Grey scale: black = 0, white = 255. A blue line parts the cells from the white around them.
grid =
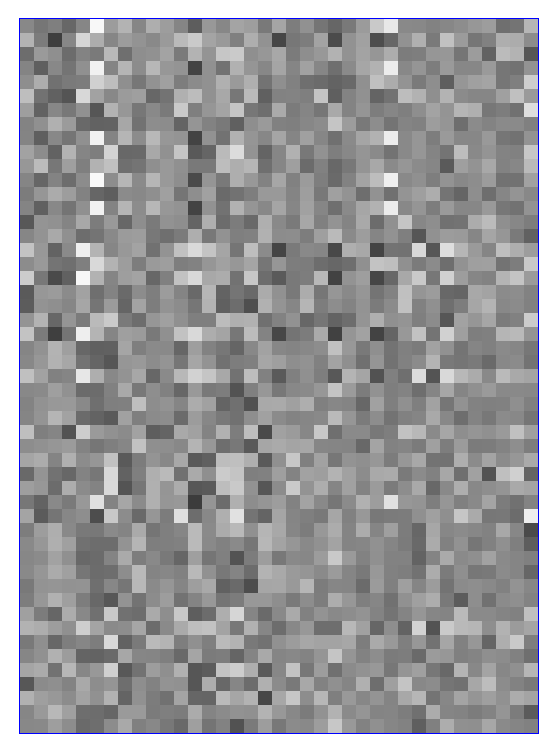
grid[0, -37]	136
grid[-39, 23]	147
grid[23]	[133, 146, 179, 159, 103, 96, 97, 165, 127, 138, 137, 102, 158, 130, 119, 101, 136, 162, 135, 132, 136, 141, 193, 152, 121, 143, 115, 128, 123, 162, 145, 116, 133, 128, 138, 134, 119]
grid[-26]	[192, 162, 129, 133, 231, 174, 136, 147, 167, 103, 138, 184, 210, 197, 168, 114, 189, 129, 90, 128, 144, 126, 88, 180, 165, 82, 128, 111, 219, 84, 217, 184, 171, 137, 186, 169, 164]
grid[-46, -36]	114
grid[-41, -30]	111
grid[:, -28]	[174, 137, 145, 183, 146, 103, 137, 141, 184, 168, 143, 182, 143, 183, 122, 120, 113, 154, 103, 126, 125, 150, 121, 138, 140, 103, 142, 141, 139, 94, 143, 148, 175, 176, 176, 150, 117, 126, 137, 132, 138, 140, 170, 108, 186, 133, 157, 130, 124, 123, 136]
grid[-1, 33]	167
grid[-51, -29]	134
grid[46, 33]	164
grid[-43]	[132, 95, 136, 117, 144, 241, 132, 181, 140, 184, 151, 148, 67, 146, 114, 177, 149, 135, 165, 133, 160, 134, 112, 138, 165, 178, 237, 137, 150, 125, 154, 135, 135, 153, 118, 114, 147]
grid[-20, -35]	132
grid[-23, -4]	120
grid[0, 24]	155
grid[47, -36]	139
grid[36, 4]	121
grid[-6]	[134, 145, 177, 156, 100, 99, 106, 167, 134, 133, 127, 105, 165, 123, 125, 101, 132, 169, 133, 136, 131, 149, 197, 149, 130, 141, 123, 125, 106, 155, 151, 128, 132, 143, 140, 129, 111]
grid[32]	[105, 148, 114, 103, 131, 119, 216, 98, 127, 175, 186, 113, 170, 143, 203, 196, 127, 129, 159, 131, 162, 158, 179, 161, 140, 169, 171, 122, 139, 129, 167, 111, 161, 83, 191, 208, 100]
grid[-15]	[125, 157, 174, 137, 121, 120, 138, 132, 170, 117, 127, 134, 186, 138, 171, 185, 144, 181, 168, 134, 124, 152, 172, 132, 172, 133, 159, 124, 103, 167, 135, 139, 135, 130, 168, 135, 74]
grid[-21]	[141, 145, 150, 155, 131, 118, 127, 134, 194, 143, 142, 136, 180, 152, 110, 120, 89, 166, 170, 164, 167, 134, 133, 132, 104, 164, 130, 133, 123, 160, 125, 155, 123, 124, 131, 142, 125]
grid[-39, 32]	142
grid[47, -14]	133
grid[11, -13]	163
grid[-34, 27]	144
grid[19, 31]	101
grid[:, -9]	[136, 176, 126, 149, 122, 178, 142, 129, 150, 150, 139, 144, 159, 149, 135, 86, 216, 123, 201, 149, 129, 127, 194, 123, 139, 219, 110, 127, 133, 184, 123, 168, 139, 169, 148, 144, 103, 105, 99, 114, 133, 160, 150, 211, 151, 106, 160, 136, 182, 112, 95]
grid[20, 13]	179
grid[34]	[119, 99, 137, 122, 152, 224, 131, 166, 139, 176, 150, 152, 60, 149, 108, 176, 141, 149, 157, 130, 163, 137, 118, 139, 177, 157, 225, 151, 148, 126, 150, 128, 137, 164, 124, 113, 131]
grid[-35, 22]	72
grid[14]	[88, 148, 145, 132, 168, 124, 153, 103, 142, 122, 146, 142, 100, 175, 108, 124, 105, 175, 137, 122, 167, 128, 147, 132, 169, 108, 144, 197, 135, 142, 113, 115, 172, 187, 143, 135, 125]
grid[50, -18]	139
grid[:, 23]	[121, 146, 146, 138, 105, 131, 131, 156, 138, 136, 120, 130, 147, 138, 132, 138, 175, 110, 147, 137, 131, 109, 149, 152, 143, 180, 155, 132, 150, 138, 132, 147, 161, 161, 139, 129, 132, 132, 154, 133, 133, 151, 141, 184, 167, 149, 139, 133, 153, 138, 153]
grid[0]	[136, 118, 127, 103, 134, 248, 156, 179, 134, 174, 157, 133, 93, 152, 135, 164, 158, 121, 165, 125, 145, 117, 102, 121, 155, 201, 232, 137, 136, 130, 135, 141, 151, 157, 111, 116, 182]
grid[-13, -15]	201

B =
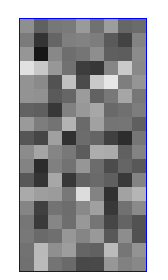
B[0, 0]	143
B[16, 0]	114
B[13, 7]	113
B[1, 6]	90
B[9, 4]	92
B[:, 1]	[96, 52, 22, 200, 138, 145, 95, 125, 70, 165, 44, 52, 158, 64, 58, 106, 185, 186]
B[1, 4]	130
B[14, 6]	70
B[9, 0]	140
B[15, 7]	141
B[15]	[120, 106, 111, 151, 133, 153, 88, 141, 81]
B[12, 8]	181
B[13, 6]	56
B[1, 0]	123
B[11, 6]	95
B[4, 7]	126
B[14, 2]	134
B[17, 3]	106
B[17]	[112, 186, 116, 106, 72, 73, 151, 129, 136]
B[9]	[140, 165, 133, 120, 92, 173, 171, 96, 131]
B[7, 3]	179
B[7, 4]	106
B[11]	[88, 52, 167, 55, 99, 106, 95, 57, 131]
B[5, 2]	90
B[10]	[131, 44, 128, 114, 150, 108, 76, 101, 88]
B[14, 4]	152
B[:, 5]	[113, 125, 142, 55, 201, 98, 167, 161, 101, 173, 108, 106, 131, 160, 117, 153, 97, 73]
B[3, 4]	61
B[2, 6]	95
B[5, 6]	120

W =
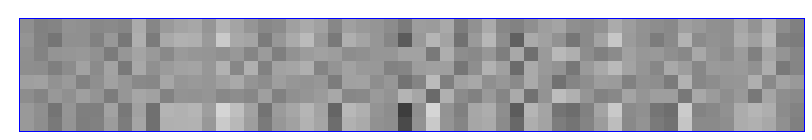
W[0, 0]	143
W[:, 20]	[170, 187, 156, 175, 147, 149, 181, 178]
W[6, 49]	136
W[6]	[153, 143, 116, 149, 127, 127, 162, 120, 161, 112, 180, 177, 181, 158, 213, 191, 162, 115, 155, 166, 181, 163, 101, 184, 175, 148, 141, 61, 143, 213, 147, 128, 167, 173, 142, 92, 181, 164, 116, 109, 129, 164, 201, 139, 144, 117, 110, 203, 131, 136, 145, 172, 181, 174, 140, 131]
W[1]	[148, 130, 117, 144, 144, 129, 152, 119, 175, 123, 169, 177, 175, 154, 202, 168, 164, 123, 151, 170, 187, 152, 121, 175, 164, 150, 134, 91, 153, 181, 163, 113, 154, 183, 141, 96, 170, 161, 146, 118, 138, 163, 199, 155, 145, 124, 138, 179, 139, 146, 143, 172, 160, 183, 127, 124]
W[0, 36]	143
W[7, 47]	197
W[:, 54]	[141, 127, 148, 121, 162, 142, 140, 144]
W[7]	[153, 142, 121, 148, 126, 129, 156, 124, 165, 112, 176, 177, 178, 152, 202, 184, 158, 122, 151, 161, 178, 165, 109, 177, 170, 145, 142, 74, 146, 201, 148, 133, 166, 170, 139, 104, 174, 163, 125, 116, 132, 156, 189, 137, 147, 122, 114, 197, 138, 138, 142, 172, 176, 168, 144, 128]
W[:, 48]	[153, 139, 168, 135, 135, 168, 131, 138]
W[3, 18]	162
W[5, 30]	176
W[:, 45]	[141, 124, 153, 135, 142, 158, 117, 122]
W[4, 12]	153
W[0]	[143, 129, 132, 146, 144, 136, 138, 134, 171, 134, 154, 163, 167, 149, 178, 164, 149, 136, 140, 160, 170, 161, 135, 160, 153, 149, 140, 123, 157, 155, 169, 125, 145, 170, 135, 130, 143, 158, 164, 143, 139, 146, 171, 157, 146, 141, 137, 159, 153, 144, 143, 166, 147, 175, 141, 128]
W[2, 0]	143
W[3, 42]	186
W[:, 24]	[153, 164, 144, 153, 162, 137, 175, 170]
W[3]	[142, 141, 127, 140, 162, 139, 163, 121, 168, 144, 155, 162, 164, 151, 178, 135, 176, 129, 162, 165, 175, 132, 148, 162, 153, 152, 130, 133, 157, 160, 159, 118, 142, 178, 160, 107, 170, 153, 147, 119, 154, 169, 186, 163, 149, 135, 169, 157, 135, 154, 152, 154, 145, 173, 121, 133]
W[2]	[143, 131, 148, 150, 152, 145, 123, 150, 164, 153, 137, 154, 150, 149, 144, 152, 133, 155, 127, 146, 156, 161, 157, 141, 144, 150, 150, 162, 162, 121, 174, 141, 137, 151, 126, 168, 111, 154, 185, 175, 141, 128, 139, 161, 151, 153, 143, 136, 168, 149, 140, 156, 128, 165, 148, 134]
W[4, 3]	154
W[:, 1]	[129, 130, 131, 141, 161, 132, 143, 142]
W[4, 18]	158
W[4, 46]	123

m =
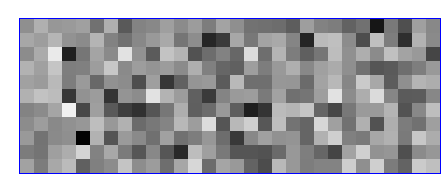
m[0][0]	143
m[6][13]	108
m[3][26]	90
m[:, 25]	[22, 191, 139, 85, 168, 219, 154, 82, 167, 146, 207]
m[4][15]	185
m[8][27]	122
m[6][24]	154
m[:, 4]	[160, 139, 118, 128, 154, 146, 71, 151, 3, 212, 96]
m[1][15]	167
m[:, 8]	[131, 136, 146, 157, 78, 140, 49, 107, 138, 86, 141]
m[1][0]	167
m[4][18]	151
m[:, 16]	[114, 120, 220, 158, 111, 157, 31, 207, 136, 85, 99]
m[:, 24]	[113, 77, 174, 113, 202, 173, 154, 176, 122, 208, 143]
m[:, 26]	[121, 125, 192, 90, 92, 134, 180, 174, 177, 150, 124]
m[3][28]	126
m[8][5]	178
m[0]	[143, 176, 151, 154, 160, 113, 175, 89, 131, 136, 159, 139, 156, 125, 163, 143, 114, 112, 109, 93, 158, 130, 125, 98, 113, 22, 121, 79, 160, 136]
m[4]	[161, 155, 185, 125, 154, 104, 145, 140, 78, 159, 54, 97, 149, 153, 91, 185, 111, 111, 151, 150, 107, 163, 184, 134, 202, 168, 92, 143, 180, 173]
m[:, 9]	[136, 153, 91, 148, 159, 226, 85, 120, 112, 136, 156]
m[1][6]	130
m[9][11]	41
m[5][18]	162
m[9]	[124, 116, 159, 173, 212, 130, 168, 123, 86, 136, 86, 41, 189, 159, 121, 85, 85, 82, 106, 152, 126, 102, 69, 162, 208, 146, 150, 79, 139, 151]
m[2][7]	226
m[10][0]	162
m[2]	[140, 171, 234, 32, 118, 164, 138, 226, 146, 91, 195, 180, 82, 109, 130, 103, 220, 110, 180, 125, 95, 118, 189, 144, 174, 139, 192, 163, 153, 69]
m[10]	[162, 124, 168, 187, 96, 128, 140, 196, 141, 156, 110, 167, 215, 108, 165, 153, 99, 76, 185, 152, 125, 131, 131, 206, 143, 207, 124, 99, 203, 191]
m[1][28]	178
